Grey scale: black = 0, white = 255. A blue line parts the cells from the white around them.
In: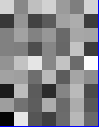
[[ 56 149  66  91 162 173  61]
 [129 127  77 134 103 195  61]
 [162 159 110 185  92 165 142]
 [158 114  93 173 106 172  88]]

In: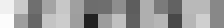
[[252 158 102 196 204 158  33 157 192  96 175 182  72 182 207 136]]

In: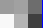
[[248 180  63]]

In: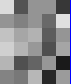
[[148 129 148 105 224]
 [208 180 152  79 165]
 [131 120 183  39 155]]

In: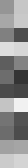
[[167 201]
 [222 215]
 [109  52]
 [196 241]
 [108  76]
 [203 212]]

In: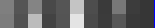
[[124  81 188  67  84 228  74  59  87  57  54]]

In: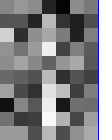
[[ 84  85  35 185  51  31  79]
 [146 115 154 238  66 127  91]
 [105  96  81 185  47  83  65]
 [ 16 134  87 236  23 111 108]
 [155 153  78 184  77 145 170]]

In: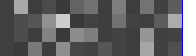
[[ 63  77  85 144 205  57  66  62 114  66  64  93 172]
 [ 63  59 121  62 142  71  66  86  67  61 166  65  80]]

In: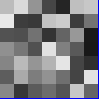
[[232  61  57 195 204  60 115]
 [144 119  81 225 128  89  24]
 [ 93 170 125 146 111  68 226]]
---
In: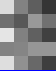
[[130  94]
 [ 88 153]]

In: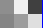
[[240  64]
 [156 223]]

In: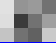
[[148 154]
 [ 59 114]]

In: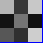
[[ 55 200]
 [117  17]]

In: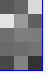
[[101 217]
 [153  96]]

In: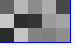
[[182 140]
 [ 46  52]]

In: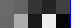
[[ 99  53]
 [172  25]]

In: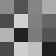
[[ 82 132]
 [209 128]]
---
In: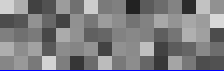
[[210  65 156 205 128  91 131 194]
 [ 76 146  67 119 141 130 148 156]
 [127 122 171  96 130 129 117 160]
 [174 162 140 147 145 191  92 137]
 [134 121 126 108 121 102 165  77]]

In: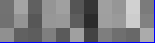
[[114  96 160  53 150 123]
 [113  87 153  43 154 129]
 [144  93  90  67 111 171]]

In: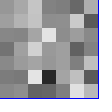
[[151 197 126 174]
 [159 195 143  90]
 [135 165 141 137]
 [115 209 159 130]
 [137 164 159 191]
 [124 228 164  90]
 [136  99 127 185]]

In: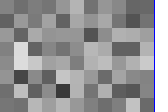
[[131 125 150 114 136 104]
 [ 98 122  98 147 117 115]
 [153 170 151  83 177 159]
 [129  99 115 183  97 179]
 [139 200 168 178 152 202]
 [148 138 197 153 164 131]
 [111  96  57 116  94 133]
 [118 183 182 128 127 106]]

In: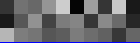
[[ 52 104 205 158 200]
 [ 25 146 124  54 106]
 [182 117  93 109  55]]

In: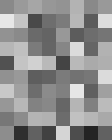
[[137 166 147 137]
 [231  73 123  91]
 [146 106 152 109]
 [182 123 134 101]
 [ 81 209  68 170]
 [145  94 123 119]
 [200 109 128  96]
 [151 130 102 128]
 [119 180 108 182]
 [141  97 213  36]]

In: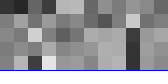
[[ 52 101 182 103 123 137]
 [125 114 122 107 127 113]
 [136 208  95 172 171 153]
 [124 126 134 150 172 158]
 [129  62 151 134 180 154]]
